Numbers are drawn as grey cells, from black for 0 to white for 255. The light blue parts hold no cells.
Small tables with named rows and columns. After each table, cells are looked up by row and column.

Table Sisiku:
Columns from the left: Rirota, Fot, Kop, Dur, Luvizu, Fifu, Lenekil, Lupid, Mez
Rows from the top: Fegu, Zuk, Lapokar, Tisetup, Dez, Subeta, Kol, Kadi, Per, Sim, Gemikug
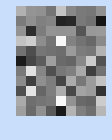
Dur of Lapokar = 148
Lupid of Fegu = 119
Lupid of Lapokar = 152
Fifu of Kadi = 171
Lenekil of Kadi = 119
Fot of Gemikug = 106
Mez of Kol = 113
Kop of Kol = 134
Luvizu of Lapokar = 146
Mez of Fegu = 144
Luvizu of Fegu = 196
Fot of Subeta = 70
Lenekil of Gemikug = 127
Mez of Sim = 204
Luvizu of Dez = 109
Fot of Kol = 225
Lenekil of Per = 163

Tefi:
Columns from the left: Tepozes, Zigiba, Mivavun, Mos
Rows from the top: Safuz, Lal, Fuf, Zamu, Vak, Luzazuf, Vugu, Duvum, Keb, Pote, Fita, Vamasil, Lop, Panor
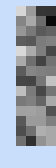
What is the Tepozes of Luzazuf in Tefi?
170
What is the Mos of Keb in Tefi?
117
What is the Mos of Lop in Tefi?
168
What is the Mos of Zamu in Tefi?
129
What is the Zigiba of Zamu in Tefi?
88
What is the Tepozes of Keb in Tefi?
190
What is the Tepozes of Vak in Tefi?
217
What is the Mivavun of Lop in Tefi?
175
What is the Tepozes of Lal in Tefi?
133
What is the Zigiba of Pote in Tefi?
128
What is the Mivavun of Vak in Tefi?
126
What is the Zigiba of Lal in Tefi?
169
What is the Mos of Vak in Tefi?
71
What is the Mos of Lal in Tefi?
10
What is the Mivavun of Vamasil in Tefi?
154
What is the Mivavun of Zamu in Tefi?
124
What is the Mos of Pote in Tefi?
169

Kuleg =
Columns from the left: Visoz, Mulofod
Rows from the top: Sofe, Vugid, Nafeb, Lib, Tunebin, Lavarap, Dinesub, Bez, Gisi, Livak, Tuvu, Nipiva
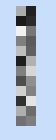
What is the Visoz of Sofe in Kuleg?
172
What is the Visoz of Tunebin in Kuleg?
190
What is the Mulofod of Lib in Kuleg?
91
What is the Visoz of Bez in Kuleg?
78
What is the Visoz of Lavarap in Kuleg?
30
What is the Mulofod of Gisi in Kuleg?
130

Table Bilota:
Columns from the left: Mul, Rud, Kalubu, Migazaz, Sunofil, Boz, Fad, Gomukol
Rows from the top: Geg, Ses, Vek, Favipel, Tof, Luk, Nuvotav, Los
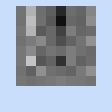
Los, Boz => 119
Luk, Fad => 98
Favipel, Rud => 123
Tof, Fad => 112
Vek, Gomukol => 107
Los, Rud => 113
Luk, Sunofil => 48
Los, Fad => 118
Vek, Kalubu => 90
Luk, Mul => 119
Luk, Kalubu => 86

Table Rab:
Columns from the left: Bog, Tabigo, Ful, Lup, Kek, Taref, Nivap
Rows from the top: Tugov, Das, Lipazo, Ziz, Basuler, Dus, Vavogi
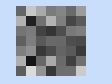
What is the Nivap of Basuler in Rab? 58
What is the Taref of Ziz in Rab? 78
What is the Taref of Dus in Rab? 64
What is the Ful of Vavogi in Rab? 147
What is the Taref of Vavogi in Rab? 111
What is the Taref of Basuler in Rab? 90
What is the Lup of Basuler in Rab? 75
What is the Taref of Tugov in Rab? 106

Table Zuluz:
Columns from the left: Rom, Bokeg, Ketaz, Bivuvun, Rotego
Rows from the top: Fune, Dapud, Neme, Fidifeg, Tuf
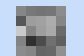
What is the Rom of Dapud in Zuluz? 87
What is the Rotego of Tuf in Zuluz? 144
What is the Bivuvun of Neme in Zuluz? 169
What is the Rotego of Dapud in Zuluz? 133
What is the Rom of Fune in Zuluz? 134
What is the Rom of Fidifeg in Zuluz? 131
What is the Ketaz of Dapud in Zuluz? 161
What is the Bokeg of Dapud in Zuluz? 157
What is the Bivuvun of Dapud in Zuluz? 172
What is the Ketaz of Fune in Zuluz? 116
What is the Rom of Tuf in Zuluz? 140
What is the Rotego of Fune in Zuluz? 140

